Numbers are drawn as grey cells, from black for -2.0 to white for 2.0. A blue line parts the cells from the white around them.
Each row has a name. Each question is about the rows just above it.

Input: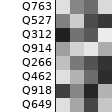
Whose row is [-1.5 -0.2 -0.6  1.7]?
Q312
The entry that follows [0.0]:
[1.2]
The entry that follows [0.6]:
[-0.9]
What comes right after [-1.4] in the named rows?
[0.8]

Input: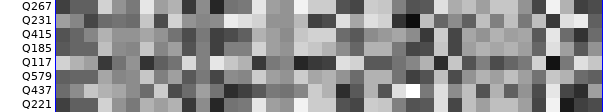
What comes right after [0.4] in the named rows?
[0.6]
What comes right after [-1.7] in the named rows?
[-0.1]
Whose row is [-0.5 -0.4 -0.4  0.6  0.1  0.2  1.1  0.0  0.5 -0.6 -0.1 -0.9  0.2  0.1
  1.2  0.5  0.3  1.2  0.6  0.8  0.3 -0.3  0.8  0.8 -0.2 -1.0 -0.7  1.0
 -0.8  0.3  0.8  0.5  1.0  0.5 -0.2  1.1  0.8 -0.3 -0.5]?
Q579
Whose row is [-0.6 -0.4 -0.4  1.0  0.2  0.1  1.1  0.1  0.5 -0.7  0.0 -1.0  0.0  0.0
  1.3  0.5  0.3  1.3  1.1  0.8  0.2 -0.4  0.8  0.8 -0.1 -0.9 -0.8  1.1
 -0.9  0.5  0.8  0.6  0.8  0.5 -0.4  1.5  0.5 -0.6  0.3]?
Q185
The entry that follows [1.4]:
[0.0]
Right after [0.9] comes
[-1.0]
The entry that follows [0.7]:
[1.0]

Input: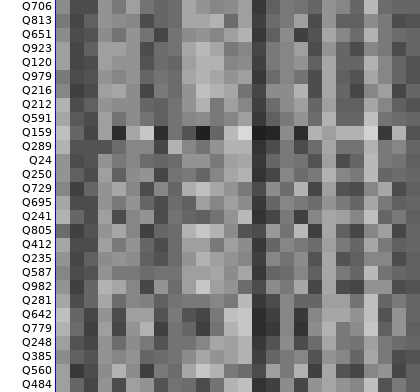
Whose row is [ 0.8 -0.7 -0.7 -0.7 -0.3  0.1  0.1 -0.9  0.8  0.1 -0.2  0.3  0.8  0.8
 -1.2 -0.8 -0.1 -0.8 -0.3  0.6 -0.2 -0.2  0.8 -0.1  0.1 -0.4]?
Q289
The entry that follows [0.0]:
[-0.5]
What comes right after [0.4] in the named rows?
[-0.2]
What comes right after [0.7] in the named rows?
[1.0]
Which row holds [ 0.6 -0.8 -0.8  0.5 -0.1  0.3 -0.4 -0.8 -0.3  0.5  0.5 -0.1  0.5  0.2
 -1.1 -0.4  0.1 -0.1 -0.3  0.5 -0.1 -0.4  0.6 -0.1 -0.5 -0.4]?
Q412
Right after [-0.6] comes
[-0.8]

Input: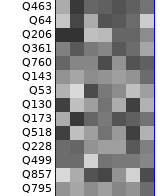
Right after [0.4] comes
[-1.0]
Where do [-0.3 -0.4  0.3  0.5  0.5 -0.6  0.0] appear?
Q228

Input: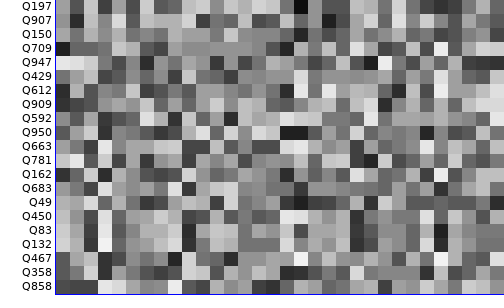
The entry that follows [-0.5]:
[0.1]
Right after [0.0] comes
[0.3]
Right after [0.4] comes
[-0.1]
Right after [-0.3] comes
[1.0]
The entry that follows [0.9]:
[0.8]
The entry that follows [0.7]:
[0.3]

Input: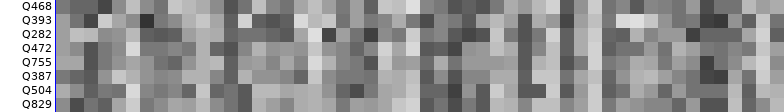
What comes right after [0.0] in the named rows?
[-0.2]
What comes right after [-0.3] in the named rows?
[0.7]
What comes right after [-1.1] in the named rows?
[0.3]

